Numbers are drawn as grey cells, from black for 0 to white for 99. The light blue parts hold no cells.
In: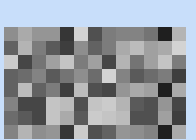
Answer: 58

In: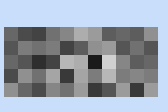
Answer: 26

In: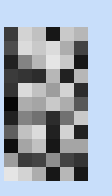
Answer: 75

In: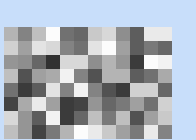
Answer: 74

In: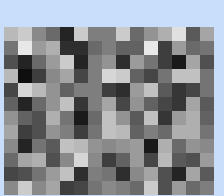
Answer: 53
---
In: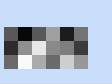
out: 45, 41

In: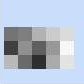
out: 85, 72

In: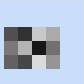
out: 66, 38

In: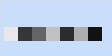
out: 7, 90

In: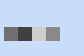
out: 53, 43

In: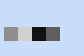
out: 37, 55

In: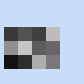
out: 73, 7

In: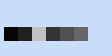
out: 40, 2

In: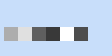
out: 30, 67

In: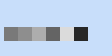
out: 15, 47
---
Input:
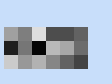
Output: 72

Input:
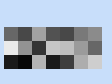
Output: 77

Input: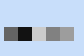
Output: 50

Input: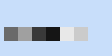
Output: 62

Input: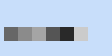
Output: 54

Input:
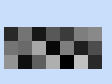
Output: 65

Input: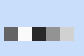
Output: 57

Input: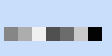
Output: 67

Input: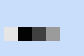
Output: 25
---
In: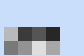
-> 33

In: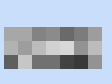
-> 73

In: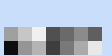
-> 93

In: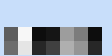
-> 5

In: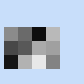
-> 66

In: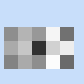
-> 19

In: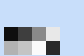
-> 53
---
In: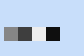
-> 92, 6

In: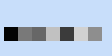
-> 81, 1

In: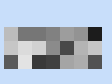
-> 88, 11

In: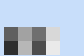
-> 91, 18

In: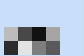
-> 88, 7

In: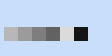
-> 85, 8
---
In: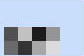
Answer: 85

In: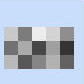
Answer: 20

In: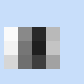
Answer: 76

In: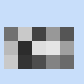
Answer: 62

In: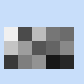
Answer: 53

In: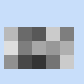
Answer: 68

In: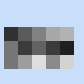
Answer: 12

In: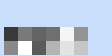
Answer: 77

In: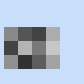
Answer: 77

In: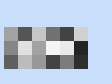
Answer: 14
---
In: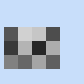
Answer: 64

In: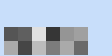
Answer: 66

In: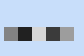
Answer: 23

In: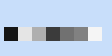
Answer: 50

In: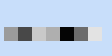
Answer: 42

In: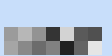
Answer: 39

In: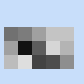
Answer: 30

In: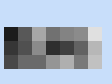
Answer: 47
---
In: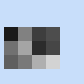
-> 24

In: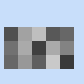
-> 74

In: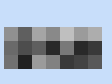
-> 64

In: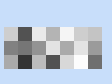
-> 91

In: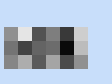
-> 32

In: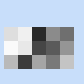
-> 16
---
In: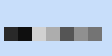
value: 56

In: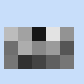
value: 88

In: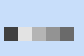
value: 57

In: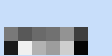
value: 57

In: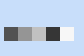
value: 21

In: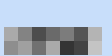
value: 33

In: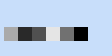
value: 44

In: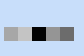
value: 58

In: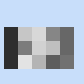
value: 52
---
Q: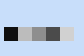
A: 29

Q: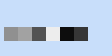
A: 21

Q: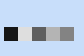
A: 37

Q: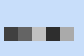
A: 25

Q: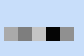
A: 49

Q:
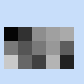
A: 13

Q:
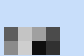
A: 19
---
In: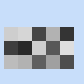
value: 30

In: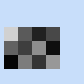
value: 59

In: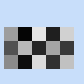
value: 75

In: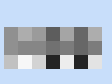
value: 88

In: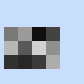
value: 67

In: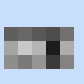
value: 51

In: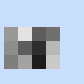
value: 78

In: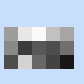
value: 9
